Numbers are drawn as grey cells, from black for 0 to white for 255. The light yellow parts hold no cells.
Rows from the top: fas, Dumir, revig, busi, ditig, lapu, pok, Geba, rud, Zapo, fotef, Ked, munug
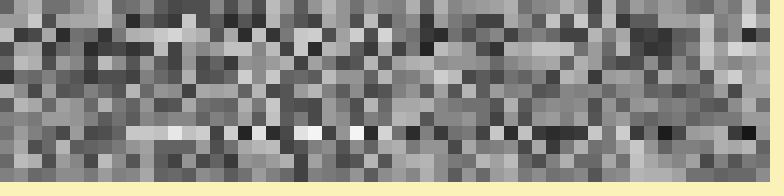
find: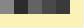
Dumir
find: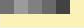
munug
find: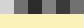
Zapo

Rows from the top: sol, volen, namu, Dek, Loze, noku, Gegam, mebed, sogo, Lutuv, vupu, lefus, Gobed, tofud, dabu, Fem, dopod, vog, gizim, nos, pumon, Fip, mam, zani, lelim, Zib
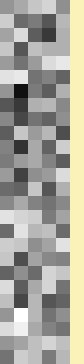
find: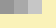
sol
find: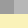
Lutuv
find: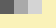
pumon
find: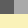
pumon

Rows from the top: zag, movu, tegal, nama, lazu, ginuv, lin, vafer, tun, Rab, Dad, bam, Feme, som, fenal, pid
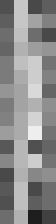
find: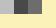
som
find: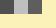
fenal
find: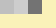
lazu

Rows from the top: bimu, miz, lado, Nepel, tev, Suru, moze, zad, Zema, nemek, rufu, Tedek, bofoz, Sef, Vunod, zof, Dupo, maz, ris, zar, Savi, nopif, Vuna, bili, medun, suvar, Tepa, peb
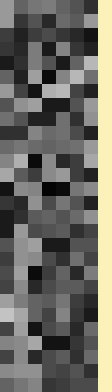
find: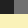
Zema
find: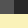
miz

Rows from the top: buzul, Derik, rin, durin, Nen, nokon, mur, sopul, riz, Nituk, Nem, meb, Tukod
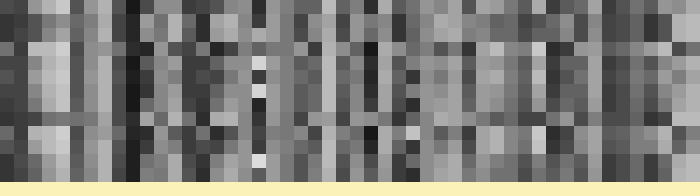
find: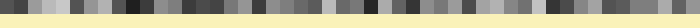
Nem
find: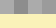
rin
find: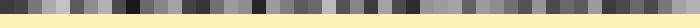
sopul
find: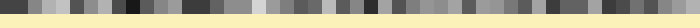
Nen

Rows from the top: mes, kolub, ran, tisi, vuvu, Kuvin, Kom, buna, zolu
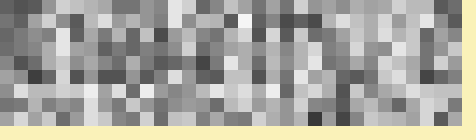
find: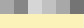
vuvu
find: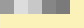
zolu
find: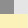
tisi

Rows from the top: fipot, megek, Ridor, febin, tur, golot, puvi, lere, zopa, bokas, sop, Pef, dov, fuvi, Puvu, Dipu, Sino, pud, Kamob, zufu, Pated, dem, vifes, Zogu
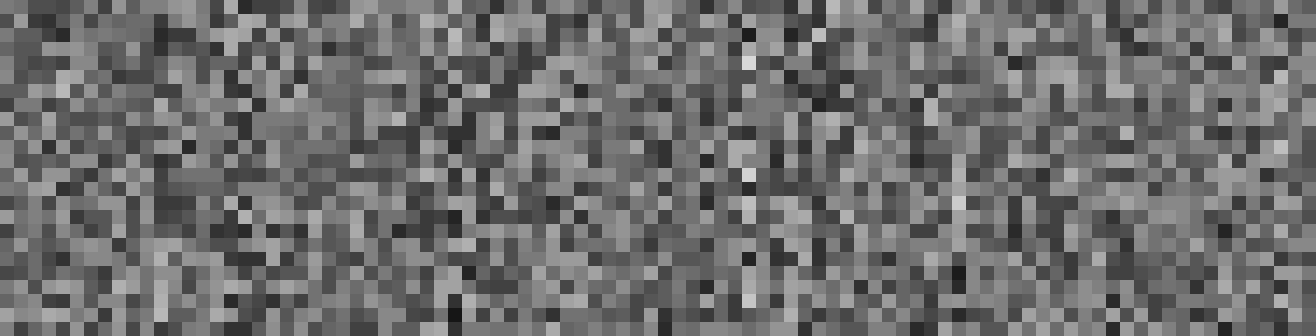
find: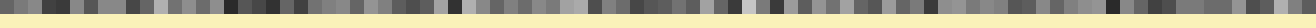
dem
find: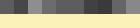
sop

